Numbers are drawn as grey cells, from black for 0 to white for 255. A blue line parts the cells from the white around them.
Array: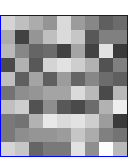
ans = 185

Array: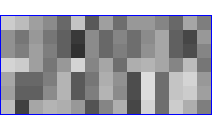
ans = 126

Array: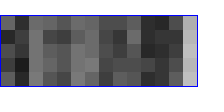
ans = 191

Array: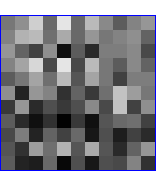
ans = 49

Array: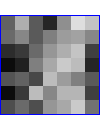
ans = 114
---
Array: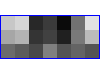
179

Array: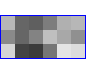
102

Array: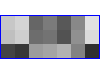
206

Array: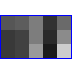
65

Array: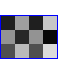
39

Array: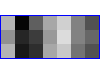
38

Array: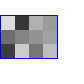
132

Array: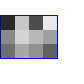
211

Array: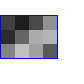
102
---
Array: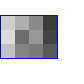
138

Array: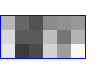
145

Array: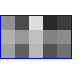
41

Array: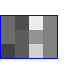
236

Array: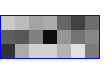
66

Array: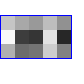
189
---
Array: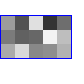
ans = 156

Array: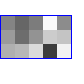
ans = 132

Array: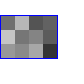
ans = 112

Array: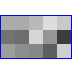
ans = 171

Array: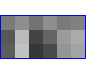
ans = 122

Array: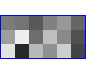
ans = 123
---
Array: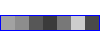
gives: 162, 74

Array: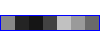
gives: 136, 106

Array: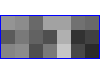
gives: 148, 43

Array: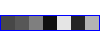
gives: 71, 179

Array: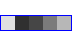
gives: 224, 183

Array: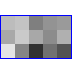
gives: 188, 83

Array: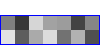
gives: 128, 80

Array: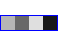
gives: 181, 24
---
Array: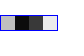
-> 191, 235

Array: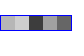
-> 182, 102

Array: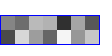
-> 133, 199

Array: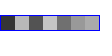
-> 53, 171

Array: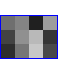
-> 111, 73

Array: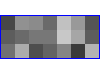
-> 71, 179

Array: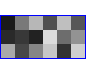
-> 26, 207

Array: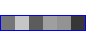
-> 118, 55
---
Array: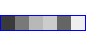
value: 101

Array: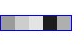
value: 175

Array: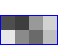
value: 231

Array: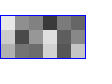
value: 123

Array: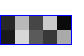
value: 11

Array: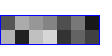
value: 79
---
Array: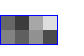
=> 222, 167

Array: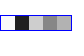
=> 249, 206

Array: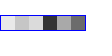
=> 233, 219

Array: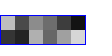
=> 214, 190

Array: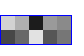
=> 226, 210

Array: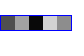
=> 210, 162
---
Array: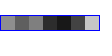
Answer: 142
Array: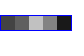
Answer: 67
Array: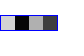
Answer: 211
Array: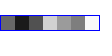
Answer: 104
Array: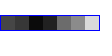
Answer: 70
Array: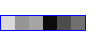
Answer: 217
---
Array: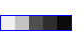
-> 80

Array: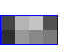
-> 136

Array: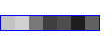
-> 121

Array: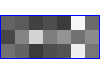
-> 59

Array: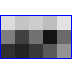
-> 56

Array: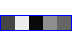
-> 9

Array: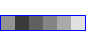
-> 96

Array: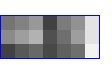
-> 104
